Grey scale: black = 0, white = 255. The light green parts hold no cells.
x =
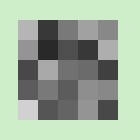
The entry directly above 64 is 174
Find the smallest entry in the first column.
72
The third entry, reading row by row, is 121
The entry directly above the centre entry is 78
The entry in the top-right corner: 136
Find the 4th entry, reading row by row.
161
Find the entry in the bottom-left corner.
209

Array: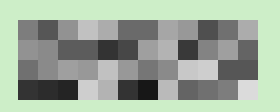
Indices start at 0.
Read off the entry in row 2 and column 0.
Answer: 112
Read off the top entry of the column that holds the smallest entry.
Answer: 106
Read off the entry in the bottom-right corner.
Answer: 219
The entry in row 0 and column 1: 86
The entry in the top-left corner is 125
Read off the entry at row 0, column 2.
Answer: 146
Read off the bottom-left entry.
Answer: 51
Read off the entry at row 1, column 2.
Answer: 92
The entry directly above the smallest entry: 118
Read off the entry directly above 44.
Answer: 138
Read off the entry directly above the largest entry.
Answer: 86
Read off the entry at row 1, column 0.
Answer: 146
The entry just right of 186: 100

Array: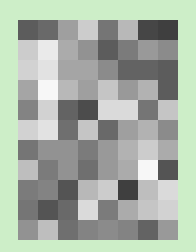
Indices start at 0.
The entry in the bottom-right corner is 153
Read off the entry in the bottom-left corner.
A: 146
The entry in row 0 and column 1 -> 105
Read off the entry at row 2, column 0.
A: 210
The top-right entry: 63
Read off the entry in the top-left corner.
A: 92
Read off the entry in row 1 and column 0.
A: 204
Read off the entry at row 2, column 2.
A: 165
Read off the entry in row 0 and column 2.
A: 159

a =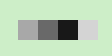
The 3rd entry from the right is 105
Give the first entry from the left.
168
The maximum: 212

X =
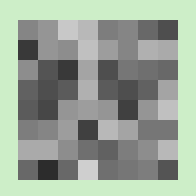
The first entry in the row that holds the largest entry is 104
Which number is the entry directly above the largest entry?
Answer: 111
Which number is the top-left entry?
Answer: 133
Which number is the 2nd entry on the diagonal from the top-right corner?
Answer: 176
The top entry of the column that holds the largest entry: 184
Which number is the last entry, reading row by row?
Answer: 84
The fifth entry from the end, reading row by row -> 207
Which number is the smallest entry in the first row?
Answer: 78
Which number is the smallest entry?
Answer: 44
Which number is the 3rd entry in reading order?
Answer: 200
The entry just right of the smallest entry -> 104
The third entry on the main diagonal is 57
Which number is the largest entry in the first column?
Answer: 170
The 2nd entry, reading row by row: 149
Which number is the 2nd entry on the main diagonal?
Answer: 149
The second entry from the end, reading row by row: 125

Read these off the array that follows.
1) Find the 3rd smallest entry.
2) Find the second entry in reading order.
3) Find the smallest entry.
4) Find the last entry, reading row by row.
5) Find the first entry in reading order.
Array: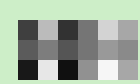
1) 50
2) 187
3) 16
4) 167
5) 63
